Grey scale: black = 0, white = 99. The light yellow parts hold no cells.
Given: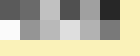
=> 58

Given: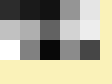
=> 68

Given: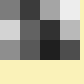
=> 38

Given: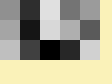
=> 8

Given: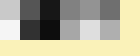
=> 19

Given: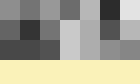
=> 20

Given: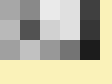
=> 32
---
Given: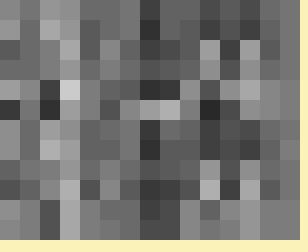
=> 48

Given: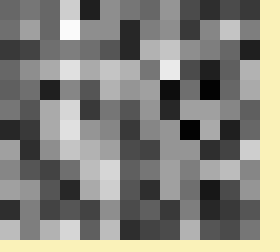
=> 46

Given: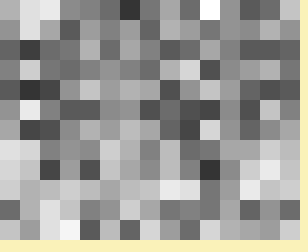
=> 80

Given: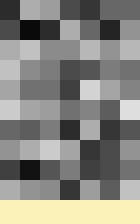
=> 75

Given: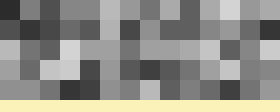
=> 59

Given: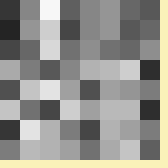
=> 37
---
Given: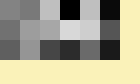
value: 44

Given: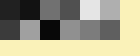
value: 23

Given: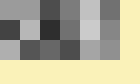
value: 26

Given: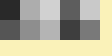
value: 33

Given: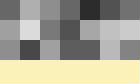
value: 62

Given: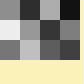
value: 92

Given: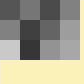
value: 50

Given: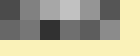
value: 40
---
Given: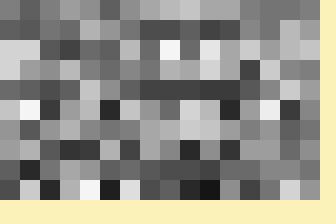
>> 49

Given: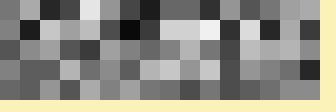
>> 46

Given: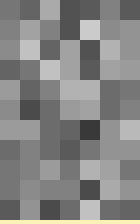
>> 46

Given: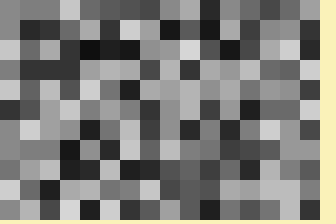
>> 53

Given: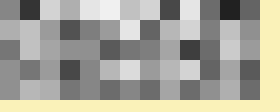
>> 52

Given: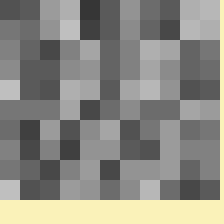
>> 32

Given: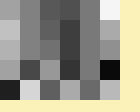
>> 63
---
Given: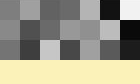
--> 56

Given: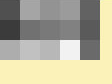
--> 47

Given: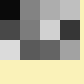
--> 48

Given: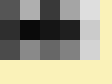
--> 8

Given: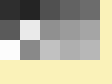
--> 56

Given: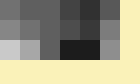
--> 30

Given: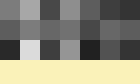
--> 28

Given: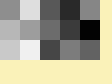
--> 42
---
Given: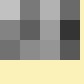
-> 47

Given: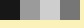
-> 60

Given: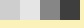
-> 89

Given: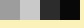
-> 78

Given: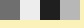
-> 92

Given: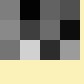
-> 1

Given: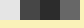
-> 27

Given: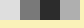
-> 47
